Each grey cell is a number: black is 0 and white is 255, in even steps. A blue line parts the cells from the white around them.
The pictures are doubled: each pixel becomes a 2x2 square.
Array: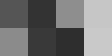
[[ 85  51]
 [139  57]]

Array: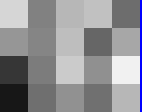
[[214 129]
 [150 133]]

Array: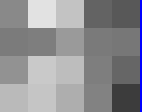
[[137 226]
 [123 126]]

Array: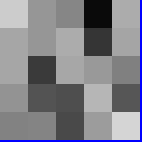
[[204 150]
 [166 150]]

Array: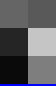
[[101  89]
 [ 37 197]]

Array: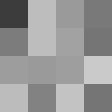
[[ 60 189]
 [124 189]]

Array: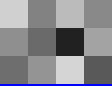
[[208 130]
 [143 106]]

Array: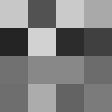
[[199  82]
 [ 36 210]]
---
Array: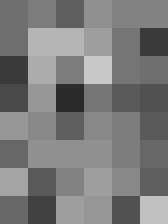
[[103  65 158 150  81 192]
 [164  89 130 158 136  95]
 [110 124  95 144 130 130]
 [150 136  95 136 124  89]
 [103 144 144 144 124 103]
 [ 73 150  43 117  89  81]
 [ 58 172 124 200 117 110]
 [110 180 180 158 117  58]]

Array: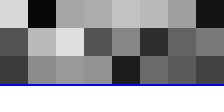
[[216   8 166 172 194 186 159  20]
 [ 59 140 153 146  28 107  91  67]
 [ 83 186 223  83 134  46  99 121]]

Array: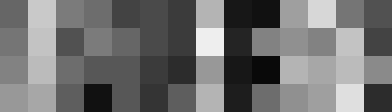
[[152 167  94  17  87  52  94 180  29 109 144 159 223  44]
 [130 187 109  87  87  59  44 152  23   9 180 167 187 138]
 [117 195  81 123 102  74  59 238  36 130 144 130 195  67]
 [102 201 123 109  67  74  59 180  23  17 159 215 117  81]]

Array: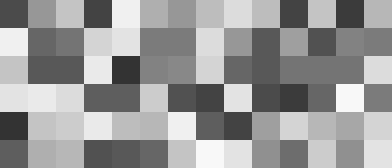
[[196  88  88 234  51 130 136 212 102  88 116 116 116 220]
 [240 102 116 212 227 123 123 220 151  88 159  81 130 123]
 [ 75 151 196  67 240 175 151 189 220 189  67 196  59 183]
 [ 94 175 183  81  88 102 196 248 227 144 109 204 144 227]
 [ 51 196 204 234 189 183 240  94  67 159 212 183 167 212]
 [227 234 220  94  94 204  81  67 227  75  59 102 248 123]]

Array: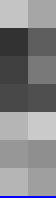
[[ 72  79]
 [ 50  94]
 [ 64 121]
 [151 143]
 [181 159]
 [196 166]
 [181 202]]

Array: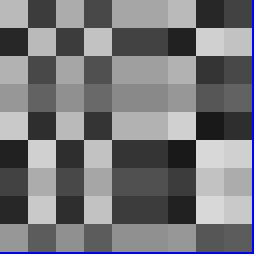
[[201  46 186  52 178 178 208  25  46]
 [186  60 172  72 166 166 186  39  66]
 [178  72 166  80 159 159 178  52  72]
 [151  92 144  92 144 144 151  86  92]
 [151  98 144 105 137 137 151  86  98]
 [ 66 172  72 166  80  80  60 194 172]
 [ 39 186  60 194  66  66  33 208 194]
 [ 39 201  46 194  60  60  33 216 201]
 [ 33 208  46 194  52  52  25 216 208]]

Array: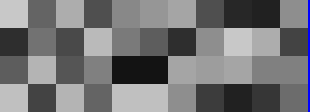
[[192  67 180 100 192 192 142  60  33  54 108]
 [200 100 173  79 136 150 165  79  39  33 142]
 [ 46 114  73 186 122  93  46 142 200 173  67]
 [ 93 180  85 128  19  19 165 157 165 128 128]]

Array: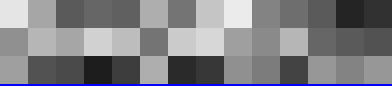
[[159  82  74  29  61 174  42  55 144 124  67 151 131 151]
 [229 166  90 102  96 174 116 197 235 131 110  90  36  49]
 [144 182 166 209 189 116 203 215 159 138 182 102  90  82]]
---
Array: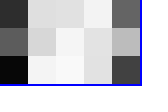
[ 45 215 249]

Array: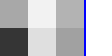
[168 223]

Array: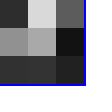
[ 45 169  33]

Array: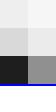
[238 235]

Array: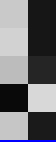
[201  22]

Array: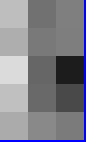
[190 121  28]

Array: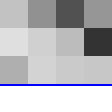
[194 208 202]
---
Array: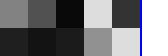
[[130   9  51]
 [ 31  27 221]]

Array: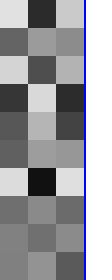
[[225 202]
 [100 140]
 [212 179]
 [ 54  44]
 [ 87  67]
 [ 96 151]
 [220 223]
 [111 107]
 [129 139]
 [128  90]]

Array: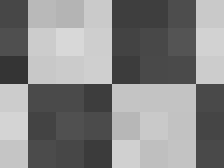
[[ 71 180  62  77]
 [ 79 216  67  84]
 [ 52 203  60  74]
 [204  74 196 195]
 [212  80 183 194]
 [197  71 208 195]]

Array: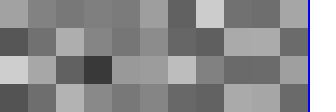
[[162 120 123  97 113 166]
 [ 86 174 118 102 170 107]
 [206  97 153 189 106 159]
 [ 83 179 120 104 170 106]]

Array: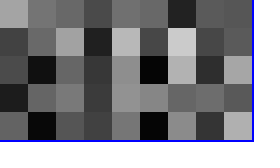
[[164 104 112  34  86]
 [ 66 162 184 203  90]
 [ 75 102 142 178 166]
 [ 28 121 146 102  89]
 [ 99  85 118 139 176]]

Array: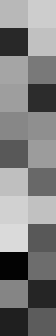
[[184]
 [ 40]
 [165]
 [158]
 [135]
 [ 88]
 [191]
 [209]
 [218]
 [  3]
 [133]
 [ 31]]

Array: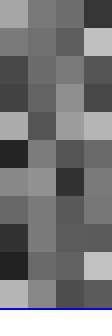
[[166 110]
 [122  94]
 [ 72 122]
 [ 66 143]
 [172 156]
 [ 37  84]
 [136  49]
 [104  89]
 [ 50  92]
 [ 35  98]
 [181  78]]

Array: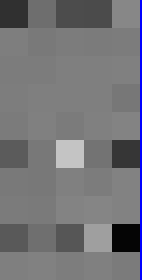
[[ 48  76 135]
 [126 124 124]
 [124 127 128]
 [125 127 119]
 [123 123 131]
 [ 91 196  54]
 [121 128 130]
 [123 131 130]
 [ 89  86   5]
 [127 125 123]]
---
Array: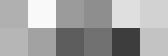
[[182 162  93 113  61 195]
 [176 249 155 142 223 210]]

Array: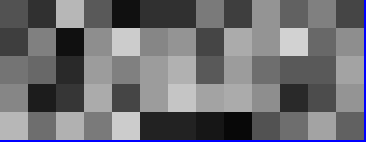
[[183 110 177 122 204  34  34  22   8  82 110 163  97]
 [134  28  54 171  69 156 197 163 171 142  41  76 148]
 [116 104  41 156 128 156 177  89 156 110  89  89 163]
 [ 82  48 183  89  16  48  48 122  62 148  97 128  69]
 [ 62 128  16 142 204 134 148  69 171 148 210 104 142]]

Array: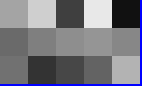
[[164 207  63 232  17]
 [113  51  71  99 179]
 [106 127 142 149 135]]

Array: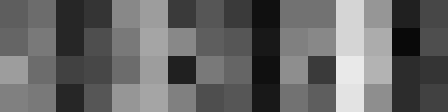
[[157 108  65  71 108 157  32 121 101  16 142  58 233 179  44  52]
 [128 121  38  86 150 165 128  78  86  24 114  94 227 142  44  65]
 [101 121  38  78 121 165 136  94  86  24 128 136 213 172   9  78]
 [ 94 108  38  52 136 157  58  86  58  16 114 114 213 150  32  71]]

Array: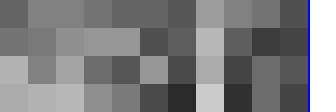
[[178 129 163 108  86 150  74 171  68 108  86]
 [171 178 184 143 122  74  42 203  48 108  68]
 [115 122 143 150 150  80  94 184  94  61  68]
 [101 129 129 115 101 101  86 157 129 115  80]]

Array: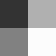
[[129 252]
 [ 51 176]]
